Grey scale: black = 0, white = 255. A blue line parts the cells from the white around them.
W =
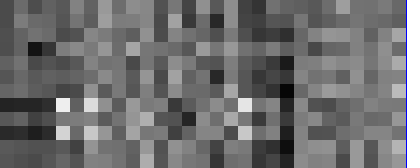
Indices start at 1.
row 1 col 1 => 75
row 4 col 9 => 108
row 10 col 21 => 30
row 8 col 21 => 36
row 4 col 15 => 154
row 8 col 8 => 144
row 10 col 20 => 129
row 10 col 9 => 95
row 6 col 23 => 114
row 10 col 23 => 81
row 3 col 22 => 103
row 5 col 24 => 144
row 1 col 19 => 52
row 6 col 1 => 85
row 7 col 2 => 109
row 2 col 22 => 118
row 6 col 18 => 86
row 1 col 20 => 113
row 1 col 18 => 65
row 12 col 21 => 36
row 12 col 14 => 119
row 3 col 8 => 123
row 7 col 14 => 107
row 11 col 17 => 127
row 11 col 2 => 85
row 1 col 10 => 141
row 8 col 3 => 37
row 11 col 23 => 143
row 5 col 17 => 126
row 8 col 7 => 220
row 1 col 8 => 153
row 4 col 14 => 87
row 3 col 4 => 107
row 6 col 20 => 70
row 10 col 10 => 164
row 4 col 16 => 118
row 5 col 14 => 122

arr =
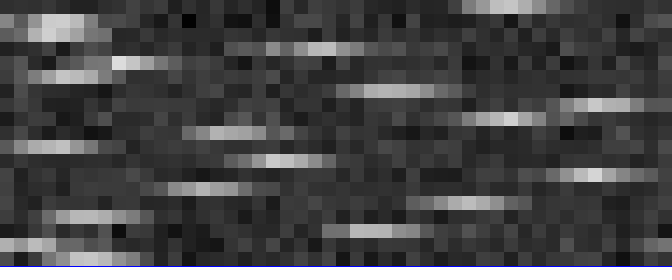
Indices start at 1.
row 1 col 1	47
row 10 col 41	13
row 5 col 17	37
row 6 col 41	50
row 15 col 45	29
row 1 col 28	36
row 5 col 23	64
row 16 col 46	50
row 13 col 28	46
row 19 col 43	68
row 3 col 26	46
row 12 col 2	56
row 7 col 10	55
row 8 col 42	163
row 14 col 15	179
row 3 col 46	68
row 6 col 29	70
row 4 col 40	26
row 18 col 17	52
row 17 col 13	18
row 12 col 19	150
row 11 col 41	43
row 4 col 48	56
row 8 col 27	60
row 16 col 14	36
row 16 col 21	55
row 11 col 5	192
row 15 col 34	188
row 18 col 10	40
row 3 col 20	55
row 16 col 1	61
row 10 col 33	53
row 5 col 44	32
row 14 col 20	73
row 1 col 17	37
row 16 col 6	183
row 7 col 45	66
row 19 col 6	194
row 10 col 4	27
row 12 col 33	61

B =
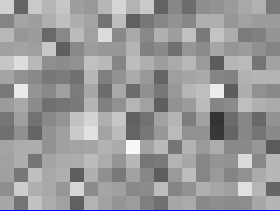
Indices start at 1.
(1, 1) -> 208
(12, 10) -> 183
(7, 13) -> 153
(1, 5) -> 198
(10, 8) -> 163
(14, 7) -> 139
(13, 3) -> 191
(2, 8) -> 115
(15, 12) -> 112
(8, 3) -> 139
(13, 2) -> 119
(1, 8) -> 182
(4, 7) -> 157
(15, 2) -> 116
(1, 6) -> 158
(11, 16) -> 172
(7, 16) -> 235
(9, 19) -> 104
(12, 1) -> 161
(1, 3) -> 201
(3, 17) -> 173
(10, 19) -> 117
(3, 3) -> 156
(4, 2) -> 163
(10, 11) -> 119
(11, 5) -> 160
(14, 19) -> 182
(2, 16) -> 175
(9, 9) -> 198
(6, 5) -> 123
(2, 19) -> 156
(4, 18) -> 156
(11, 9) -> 171
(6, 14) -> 165
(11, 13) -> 117
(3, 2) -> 151
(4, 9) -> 151
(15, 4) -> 173
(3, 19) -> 129

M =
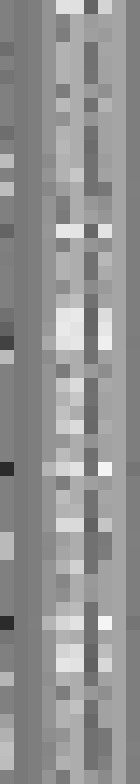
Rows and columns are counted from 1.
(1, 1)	128
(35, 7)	159
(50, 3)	126
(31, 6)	219
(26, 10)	126
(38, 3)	126
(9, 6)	173
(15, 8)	143
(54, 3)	126
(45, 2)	121
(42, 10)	126
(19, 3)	126
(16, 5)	122
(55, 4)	136
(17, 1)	100
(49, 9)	165
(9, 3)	126
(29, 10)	126
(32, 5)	149
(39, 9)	165
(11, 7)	108
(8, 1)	128
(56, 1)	128
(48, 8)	216
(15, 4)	148
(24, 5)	233
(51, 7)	113
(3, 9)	165
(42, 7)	153
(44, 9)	165
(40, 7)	113
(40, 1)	186
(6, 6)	173
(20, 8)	171
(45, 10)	117
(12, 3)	126
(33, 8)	162
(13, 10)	126
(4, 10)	126

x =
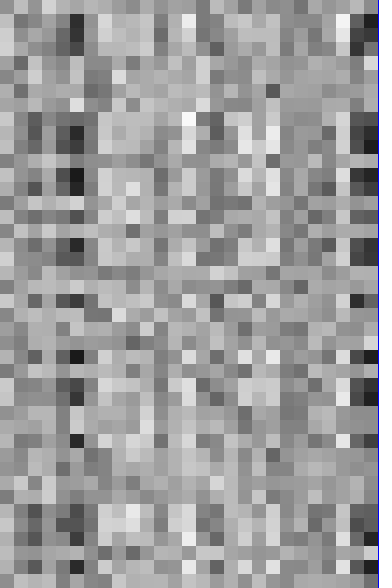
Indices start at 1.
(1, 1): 145
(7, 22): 163
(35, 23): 164
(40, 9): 152
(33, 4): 175
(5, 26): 126
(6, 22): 164
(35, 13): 160
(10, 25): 207
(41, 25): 226
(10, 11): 178
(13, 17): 144
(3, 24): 168
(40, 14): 153
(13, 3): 132
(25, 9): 147
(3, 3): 168
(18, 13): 172
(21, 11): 181
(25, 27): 213
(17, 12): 151
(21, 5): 180
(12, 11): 119
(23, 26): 150
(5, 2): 106
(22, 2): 168
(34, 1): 148
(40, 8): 110
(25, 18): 144
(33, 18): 137
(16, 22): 160
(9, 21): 148
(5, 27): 215
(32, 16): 137
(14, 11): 177
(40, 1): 188
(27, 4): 185
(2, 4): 162
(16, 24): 128

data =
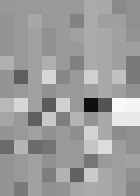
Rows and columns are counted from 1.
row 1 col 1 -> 152
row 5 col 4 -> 175
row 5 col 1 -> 176
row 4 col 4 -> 145
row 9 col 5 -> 127
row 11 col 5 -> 154
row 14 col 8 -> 169
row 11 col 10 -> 144
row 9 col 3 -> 95
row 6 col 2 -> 94
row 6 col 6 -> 153
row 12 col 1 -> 148
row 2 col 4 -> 153
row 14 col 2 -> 122
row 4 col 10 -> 159
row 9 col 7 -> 147
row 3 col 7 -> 170
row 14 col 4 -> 145
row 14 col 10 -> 135
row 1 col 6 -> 153
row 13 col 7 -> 202
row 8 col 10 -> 245
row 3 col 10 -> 147
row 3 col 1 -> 148
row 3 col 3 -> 161
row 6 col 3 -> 161
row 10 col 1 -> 148
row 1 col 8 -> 169
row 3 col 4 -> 145
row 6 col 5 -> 135
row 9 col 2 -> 153
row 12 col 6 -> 153
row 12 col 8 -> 153
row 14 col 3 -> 161
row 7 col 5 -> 154
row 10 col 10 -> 144
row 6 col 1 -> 148
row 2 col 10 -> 144

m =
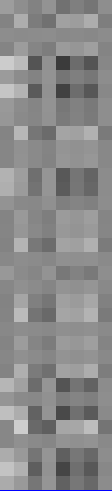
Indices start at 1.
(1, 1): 157
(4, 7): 159
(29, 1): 149
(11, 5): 148
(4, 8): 132
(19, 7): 144
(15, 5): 127
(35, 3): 118
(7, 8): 136
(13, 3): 111
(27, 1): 131
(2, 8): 126
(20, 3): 134
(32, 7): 147
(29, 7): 127
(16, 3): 134
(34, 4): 146
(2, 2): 173
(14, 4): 149
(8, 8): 142
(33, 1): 172
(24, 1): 136
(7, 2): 179
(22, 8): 129
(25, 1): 132
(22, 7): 167
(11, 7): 148
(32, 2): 144
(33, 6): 119
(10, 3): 118
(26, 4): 134
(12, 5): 150
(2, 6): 157
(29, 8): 142
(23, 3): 116
